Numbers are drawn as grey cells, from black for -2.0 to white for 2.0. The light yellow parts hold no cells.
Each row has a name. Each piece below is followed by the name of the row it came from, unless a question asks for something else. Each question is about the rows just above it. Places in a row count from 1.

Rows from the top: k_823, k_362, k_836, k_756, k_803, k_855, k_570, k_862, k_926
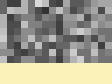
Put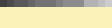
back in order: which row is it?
k_803
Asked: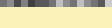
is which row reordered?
k_855
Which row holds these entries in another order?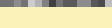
k_926
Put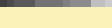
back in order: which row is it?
k_855
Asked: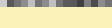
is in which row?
k_855
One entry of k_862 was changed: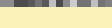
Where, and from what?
4, [-1.0]

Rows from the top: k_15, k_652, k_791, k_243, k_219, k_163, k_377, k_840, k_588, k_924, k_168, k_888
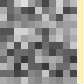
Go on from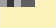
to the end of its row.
[-1.1  0.5 -0.3 -0.3  0.5]
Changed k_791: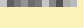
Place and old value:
4, [0.1]
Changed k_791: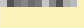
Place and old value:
2, [-0.5]
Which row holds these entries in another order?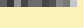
k_168
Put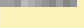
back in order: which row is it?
k_243
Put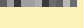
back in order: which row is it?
k_588
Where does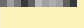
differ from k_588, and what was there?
3, [-0.3]

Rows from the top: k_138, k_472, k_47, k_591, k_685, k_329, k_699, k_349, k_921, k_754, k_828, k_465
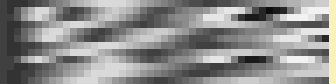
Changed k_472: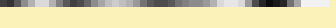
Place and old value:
44, [1.6]
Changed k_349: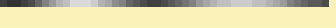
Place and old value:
5, [-0.6]

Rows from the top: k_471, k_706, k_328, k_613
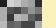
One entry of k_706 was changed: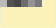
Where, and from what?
1, [0.7]
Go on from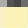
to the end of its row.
[ 0.3 -0.1]
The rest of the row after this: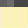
[0.7]
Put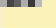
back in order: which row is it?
k_328
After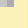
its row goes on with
[ 0.5 -1.3]
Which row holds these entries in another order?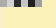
k_471

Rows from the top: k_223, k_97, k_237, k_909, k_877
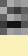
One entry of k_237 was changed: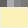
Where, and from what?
3, [0.3]
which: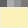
k_237
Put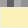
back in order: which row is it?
k_223

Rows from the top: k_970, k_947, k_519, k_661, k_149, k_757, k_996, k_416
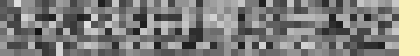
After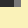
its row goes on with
[-0.3 -0.3  0.9  0.3 -0.9 -1.1 -0.7 -0.7  0.7 -0.5 -0.9  0.9  0.7  0.7
  0.7 -0.7 -1.3 -0.9 -1.1 -1.1  0.5 -0.9 -0.9  0.9 -0.7  0.5  1.1]
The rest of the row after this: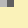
[ 0.7 -0.3  0.9 -0.9  0.3  0.3  0.7 -1.1  0.3  0.5  0.7  0.5  0.7  1.1
 -0.1 -0.1 -1.5  0.9 -0.7 -0.9  1.1 -0.7  0.7 -0.1 -0.5 -1.3  0.3 -1.1
  0.3 -0.7  1.1  0.7  0.9  0.5  0.3  1.1]
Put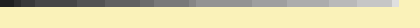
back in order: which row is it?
k_661
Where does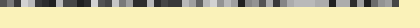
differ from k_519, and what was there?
56, [0.7]
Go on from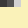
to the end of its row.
[-1.1 -0.7  0.5  1.1  0.9  0.3  0.1 -1.3  0.5  0.9 -1.1  0.7  0.9 -1.5
 -0.1  0.9  0.7 -1.5 -1.5  0.7  0.9 -1.3 -0.3  0.3  0.5 -1.5  0.7 -1.1
  1.3 -1.3  0.1  0.9  0.7 -0.9  1.3  1.1 -0.1  0.3 -0.9  0.7 -0.9 -0.5
 -1.1 -1.3 -1.3 -1.5  0.9  0.7]
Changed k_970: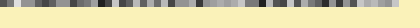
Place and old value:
9, [0.5]
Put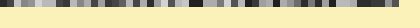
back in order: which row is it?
k_996

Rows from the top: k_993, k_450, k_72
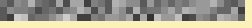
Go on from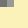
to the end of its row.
[ 0.4  0.2  0.6 -1.0  0.6 -1.2  1.0  0.4  0.4  1.0 -1.0 -0.8  0.2  0.0
 -0.4  0.8  0.6  0.4 -0.4]
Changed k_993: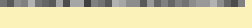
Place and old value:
34, [-0.6]
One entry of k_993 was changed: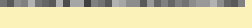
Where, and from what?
9, [0.6]
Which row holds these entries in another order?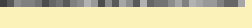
k_450
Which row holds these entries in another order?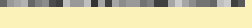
k_72
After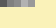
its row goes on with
[-0.8  0.2 -0.6  0.6  0.2 -0.6  0.8 -0.4 -0.2 -0.2  0.2  0.6  0.0  0.8
  0.6  0.4  0.4  0.0 -0.4 -0.4  0.6 -1.0]

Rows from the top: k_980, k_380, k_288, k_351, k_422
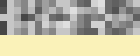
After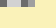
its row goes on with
[ 0.1 -0.1  0.7]
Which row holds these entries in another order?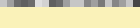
k_980
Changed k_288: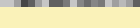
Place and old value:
8, [-0.3]
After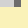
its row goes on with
[ 0.5  0.1 -0.1  0.7]

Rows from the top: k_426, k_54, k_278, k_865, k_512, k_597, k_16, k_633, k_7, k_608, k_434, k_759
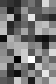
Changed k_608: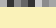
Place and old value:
4, [-0.2]
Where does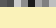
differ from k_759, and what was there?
8, [1.2]
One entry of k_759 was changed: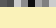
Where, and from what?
5, [-1.6]
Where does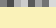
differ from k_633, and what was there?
1, [0.2]
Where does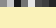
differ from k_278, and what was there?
2, [1.0]

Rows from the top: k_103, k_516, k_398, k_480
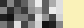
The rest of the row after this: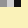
[-1.5  0.1]
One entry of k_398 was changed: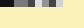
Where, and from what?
1, [-1.5]
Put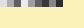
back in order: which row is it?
k_103
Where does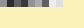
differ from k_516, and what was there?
1, [0.1]
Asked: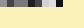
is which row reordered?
k_398
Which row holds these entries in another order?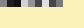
k_480

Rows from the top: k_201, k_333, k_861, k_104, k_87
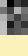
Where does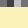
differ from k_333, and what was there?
3, [0.8]
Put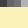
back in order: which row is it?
k_861
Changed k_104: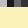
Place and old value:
3, [-0.6]

